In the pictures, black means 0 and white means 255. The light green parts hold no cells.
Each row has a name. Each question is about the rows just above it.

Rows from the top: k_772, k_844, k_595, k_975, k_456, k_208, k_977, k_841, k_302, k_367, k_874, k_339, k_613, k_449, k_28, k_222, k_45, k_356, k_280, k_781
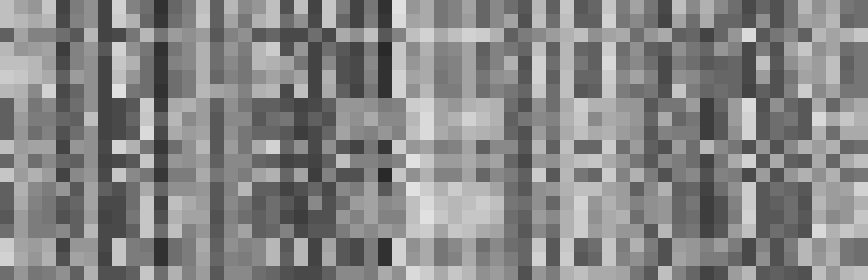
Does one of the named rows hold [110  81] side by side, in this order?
yes
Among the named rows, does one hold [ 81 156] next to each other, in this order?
yes
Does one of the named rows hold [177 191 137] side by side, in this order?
no
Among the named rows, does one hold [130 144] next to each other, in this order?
yes
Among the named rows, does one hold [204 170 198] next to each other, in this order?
yes
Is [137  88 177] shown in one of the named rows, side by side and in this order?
no
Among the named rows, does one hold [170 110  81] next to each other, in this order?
no

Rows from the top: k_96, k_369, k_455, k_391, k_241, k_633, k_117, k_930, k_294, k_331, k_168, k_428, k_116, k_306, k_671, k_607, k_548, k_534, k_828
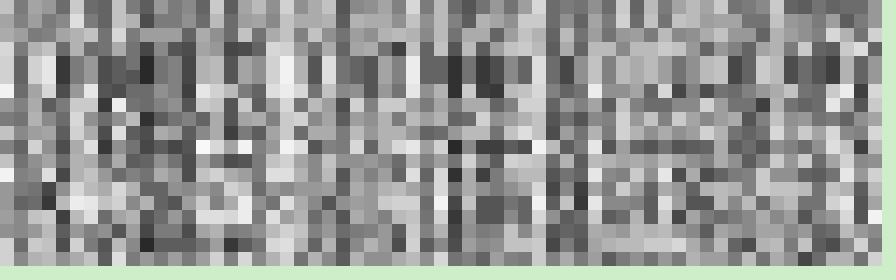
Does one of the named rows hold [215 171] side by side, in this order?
yes
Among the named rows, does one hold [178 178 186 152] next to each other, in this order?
no
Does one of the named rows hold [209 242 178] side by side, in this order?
yes
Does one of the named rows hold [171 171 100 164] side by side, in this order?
no

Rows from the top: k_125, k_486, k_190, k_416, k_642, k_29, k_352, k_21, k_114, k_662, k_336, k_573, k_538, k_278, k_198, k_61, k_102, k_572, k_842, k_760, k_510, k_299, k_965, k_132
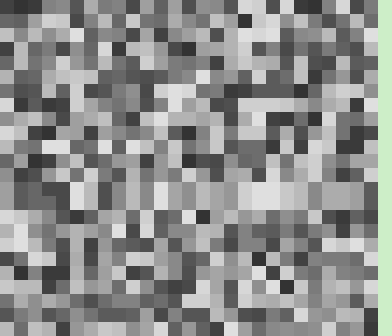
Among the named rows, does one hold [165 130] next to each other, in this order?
yes
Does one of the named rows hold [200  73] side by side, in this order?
yes
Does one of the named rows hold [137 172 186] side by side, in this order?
yes
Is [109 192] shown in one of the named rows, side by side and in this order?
yes
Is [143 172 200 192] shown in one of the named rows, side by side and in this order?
no

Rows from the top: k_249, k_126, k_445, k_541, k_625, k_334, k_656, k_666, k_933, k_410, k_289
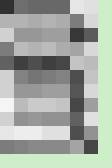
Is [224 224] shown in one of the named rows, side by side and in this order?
yes
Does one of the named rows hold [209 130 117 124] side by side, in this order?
yes
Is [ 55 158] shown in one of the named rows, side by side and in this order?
no
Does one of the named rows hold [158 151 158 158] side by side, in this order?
no
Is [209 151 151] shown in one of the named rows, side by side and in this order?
yes
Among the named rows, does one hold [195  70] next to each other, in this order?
yes

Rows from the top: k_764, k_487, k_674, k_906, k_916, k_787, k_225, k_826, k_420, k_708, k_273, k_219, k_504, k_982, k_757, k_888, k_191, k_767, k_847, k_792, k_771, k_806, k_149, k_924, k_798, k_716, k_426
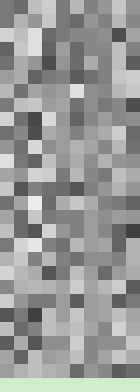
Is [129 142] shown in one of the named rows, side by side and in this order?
no
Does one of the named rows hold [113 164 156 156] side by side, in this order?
no

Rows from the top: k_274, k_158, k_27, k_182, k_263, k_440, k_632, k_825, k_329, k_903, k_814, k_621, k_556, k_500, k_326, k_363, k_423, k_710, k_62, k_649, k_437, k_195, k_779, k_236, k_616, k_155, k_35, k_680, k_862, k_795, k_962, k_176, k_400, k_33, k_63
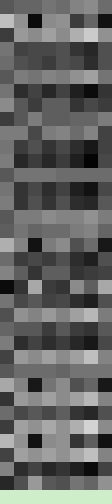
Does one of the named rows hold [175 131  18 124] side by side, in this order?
yes
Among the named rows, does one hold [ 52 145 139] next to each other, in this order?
no

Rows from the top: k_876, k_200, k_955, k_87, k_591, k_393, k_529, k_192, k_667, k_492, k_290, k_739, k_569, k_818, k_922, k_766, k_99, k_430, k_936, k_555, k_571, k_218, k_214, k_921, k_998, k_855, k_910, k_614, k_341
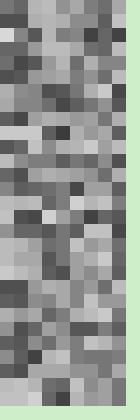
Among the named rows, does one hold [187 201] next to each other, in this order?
yes
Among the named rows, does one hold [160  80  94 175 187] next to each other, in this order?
no
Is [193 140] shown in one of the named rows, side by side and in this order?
yes
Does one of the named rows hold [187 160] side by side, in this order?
no
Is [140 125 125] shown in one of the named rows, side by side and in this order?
yes

